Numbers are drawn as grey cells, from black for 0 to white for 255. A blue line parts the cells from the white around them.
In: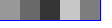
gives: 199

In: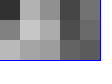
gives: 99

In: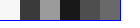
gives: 78

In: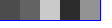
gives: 44

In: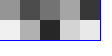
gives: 212

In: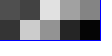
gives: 37

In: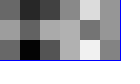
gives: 241

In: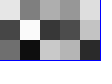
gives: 181
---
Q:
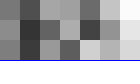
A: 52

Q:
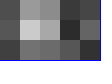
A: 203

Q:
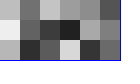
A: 98

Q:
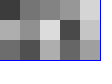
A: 144

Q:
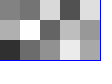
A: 254

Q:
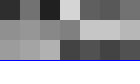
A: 150

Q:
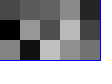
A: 151
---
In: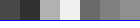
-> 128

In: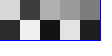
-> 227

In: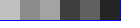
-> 97

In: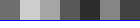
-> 133

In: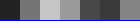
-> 58

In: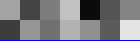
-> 91

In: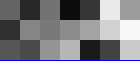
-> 67

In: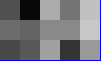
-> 52

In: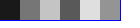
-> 223

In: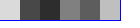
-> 93
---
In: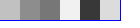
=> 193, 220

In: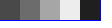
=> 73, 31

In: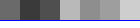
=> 106, 206

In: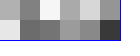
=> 177, 57

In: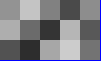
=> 147, 115

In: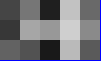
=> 69, 90

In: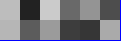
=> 189, 170

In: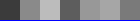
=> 59, 122

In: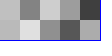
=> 192, 172

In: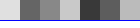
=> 224, 187
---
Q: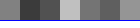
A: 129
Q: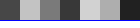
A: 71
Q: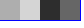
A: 174
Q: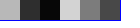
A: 184
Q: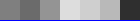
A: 127
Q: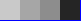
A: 201
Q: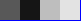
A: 88
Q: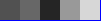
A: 81
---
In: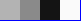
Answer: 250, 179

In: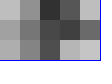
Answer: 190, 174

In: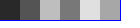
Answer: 167, 41

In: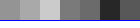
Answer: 88, 148

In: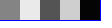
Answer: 4, 132

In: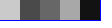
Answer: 18, 202

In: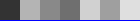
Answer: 223, 51

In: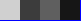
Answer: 22, 208
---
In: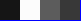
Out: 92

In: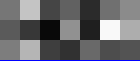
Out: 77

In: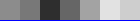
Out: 226

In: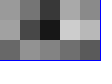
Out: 111

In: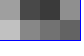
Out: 114

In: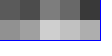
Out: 193
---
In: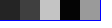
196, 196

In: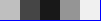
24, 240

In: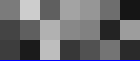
136, 205

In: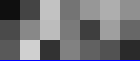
122, 208

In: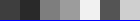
156, 241

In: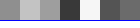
57, 246

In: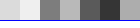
185, 239

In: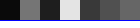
228, 228

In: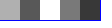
255, 255

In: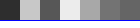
236, 236
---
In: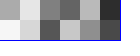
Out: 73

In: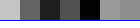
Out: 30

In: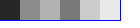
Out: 120

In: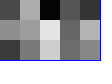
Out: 52

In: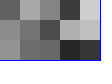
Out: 54

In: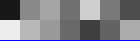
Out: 64

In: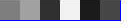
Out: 48

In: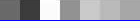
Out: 106

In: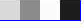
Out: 139
